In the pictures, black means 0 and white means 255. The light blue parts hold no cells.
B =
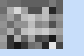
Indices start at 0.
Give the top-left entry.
121
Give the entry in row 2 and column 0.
135
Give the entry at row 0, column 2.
109
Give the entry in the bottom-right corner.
68
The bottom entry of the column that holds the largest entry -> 228
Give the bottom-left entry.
147
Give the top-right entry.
96
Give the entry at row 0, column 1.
109
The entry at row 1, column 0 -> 109
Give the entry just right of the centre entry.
135
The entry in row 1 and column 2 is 216
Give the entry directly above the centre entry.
203
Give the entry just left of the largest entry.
38

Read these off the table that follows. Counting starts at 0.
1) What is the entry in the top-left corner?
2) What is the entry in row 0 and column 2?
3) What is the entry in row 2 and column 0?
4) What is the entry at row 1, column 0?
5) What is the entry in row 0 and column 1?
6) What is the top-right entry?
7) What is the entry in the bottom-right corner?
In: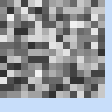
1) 106
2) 200
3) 131
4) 145
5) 131
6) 161
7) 200

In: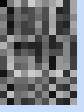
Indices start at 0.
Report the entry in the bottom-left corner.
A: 135
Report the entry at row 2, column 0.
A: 108
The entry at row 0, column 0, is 5
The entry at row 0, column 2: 177
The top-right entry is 164
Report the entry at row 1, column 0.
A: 135
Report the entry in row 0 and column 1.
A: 120
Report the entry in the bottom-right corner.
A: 164
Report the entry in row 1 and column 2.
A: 108
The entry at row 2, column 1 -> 49

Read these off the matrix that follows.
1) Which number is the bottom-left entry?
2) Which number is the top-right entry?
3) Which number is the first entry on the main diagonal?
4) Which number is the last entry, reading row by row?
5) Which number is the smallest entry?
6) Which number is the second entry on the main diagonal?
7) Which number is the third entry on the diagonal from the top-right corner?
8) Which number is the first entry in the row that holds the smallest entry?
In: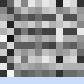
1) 51
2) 51
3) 51
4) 120
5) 21
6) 65
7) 81
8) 245

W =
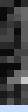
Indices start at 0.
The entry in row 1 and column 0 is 11
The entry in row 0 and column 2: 11
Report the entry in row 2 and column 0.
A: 11
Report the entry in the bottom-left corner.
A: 41
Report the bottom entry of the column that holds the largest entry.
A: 69
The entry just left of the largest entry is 117
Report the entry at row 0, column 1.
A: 55
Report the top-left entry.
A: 55
